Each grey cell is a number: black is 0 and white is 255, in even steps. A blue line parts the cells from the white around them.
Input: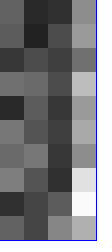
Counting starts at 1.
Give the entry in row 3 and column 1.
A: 55
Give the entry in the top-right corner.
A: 141
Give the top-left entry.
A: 98
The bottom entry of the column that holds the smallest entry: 69
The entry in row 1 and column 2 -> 41
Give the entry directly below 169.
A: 141
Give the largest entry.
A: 250
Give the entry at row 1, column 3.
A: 48
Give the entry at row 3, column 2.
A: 76
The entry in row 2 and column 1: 92
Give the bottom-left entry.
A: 98
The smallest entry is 34

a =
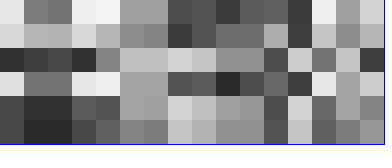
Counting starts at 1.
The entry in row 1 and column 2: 124
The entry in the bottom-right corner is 152
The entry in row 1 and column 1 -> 232
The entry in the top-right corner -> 210
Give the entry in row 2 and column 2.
184
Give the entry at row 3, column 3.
70
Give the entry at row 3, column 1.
49
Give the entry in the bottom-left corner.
70
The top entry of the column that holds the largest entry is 245
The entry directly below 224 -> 70
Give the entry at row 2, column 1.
218
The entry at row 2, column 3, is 178

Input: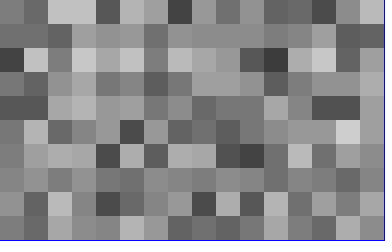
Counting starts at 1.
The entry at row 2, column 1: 112
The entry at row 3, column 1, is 67
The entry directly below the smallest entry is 93
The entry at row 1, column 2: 105
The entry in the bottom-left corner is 125
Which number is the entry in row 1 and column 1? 125
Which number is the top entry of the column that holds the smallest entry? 99
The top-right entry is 186
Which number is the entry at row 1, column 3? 193
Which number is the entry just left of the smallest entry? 87
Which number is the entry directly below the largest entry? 159
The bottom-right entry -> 140
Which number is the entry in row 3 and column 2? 193
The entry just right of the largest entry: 159
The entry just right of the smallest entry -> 173
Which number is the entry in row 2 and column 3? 99
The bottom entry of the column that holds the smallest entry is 167
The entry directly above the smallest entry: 125
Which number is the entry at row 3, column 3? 125

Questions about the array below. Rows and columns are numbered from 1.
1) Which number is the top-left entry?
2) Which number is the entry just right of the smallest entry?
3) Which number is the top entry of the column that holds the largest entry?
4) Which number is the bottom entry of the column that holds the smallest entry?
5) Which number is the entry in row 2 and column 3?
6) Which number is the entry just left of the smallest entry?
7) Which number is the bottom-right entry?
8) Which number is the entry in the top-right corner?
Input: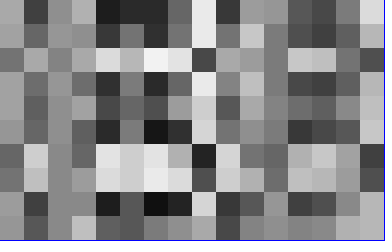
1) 169
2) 35
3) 42
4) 123
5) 150
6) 87
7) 183
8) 219
